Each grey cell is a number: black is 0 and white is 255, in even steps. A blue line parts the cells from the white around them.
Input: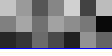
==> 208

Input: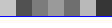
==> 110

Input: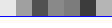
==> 123

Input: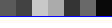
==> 51

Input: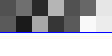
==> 81

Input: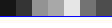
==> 231
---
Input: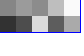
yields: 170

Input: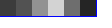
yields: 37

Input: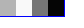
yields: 5

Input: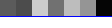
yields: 5

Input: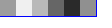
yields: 144

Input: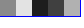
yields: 177
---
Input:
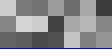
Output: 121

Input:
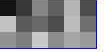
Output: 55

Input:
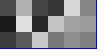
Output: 176

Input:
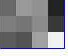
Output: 153

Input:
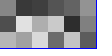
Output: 57

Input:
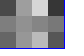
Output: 158

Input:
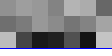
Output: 158
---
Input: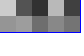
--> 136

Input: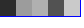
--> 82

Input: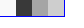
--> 165

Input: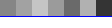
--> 177

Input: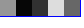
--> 221

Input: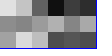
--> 85
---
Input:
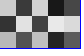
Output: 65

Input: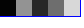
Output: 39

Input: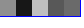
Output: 191

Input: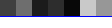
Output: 45

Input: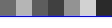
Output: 64

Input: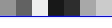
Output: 24

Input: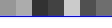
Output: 66
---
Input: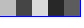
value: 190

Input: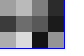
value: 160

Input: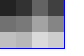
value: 35

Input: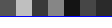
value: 84

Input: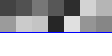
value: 67

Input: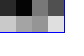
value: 41
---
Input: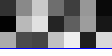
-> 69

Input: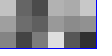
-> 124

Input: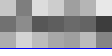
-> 187

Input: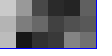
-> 49

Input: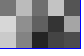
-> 36

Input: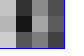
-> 124

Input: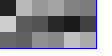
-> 144

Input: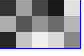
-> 239

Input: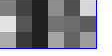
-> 32

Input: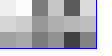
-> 123
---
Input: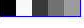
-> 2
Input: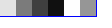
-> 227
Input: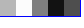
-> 183
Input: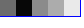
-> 108
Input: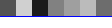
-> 83
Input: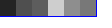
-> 36
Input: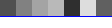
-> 80
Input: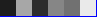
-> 29
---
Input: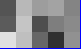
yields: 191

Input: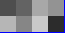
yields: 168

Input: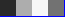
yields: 114

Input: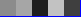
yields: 140

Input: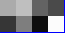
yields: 171

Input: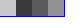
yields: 91

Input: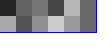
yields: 169
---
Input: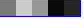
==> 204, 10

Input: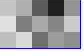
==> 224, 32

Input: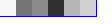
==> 246, 47

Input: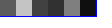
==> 196, 15

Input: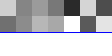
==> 255, 42

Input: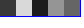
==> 217, 28

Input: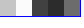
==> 251, 44

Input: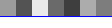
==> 234, 62

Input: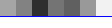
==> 242, 46

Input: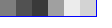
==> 236, 57
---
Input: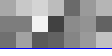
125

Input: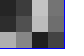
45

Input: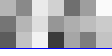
117

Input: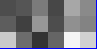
93

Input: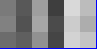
129

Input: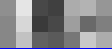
135

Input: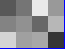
131

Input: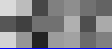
86

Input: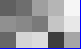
144
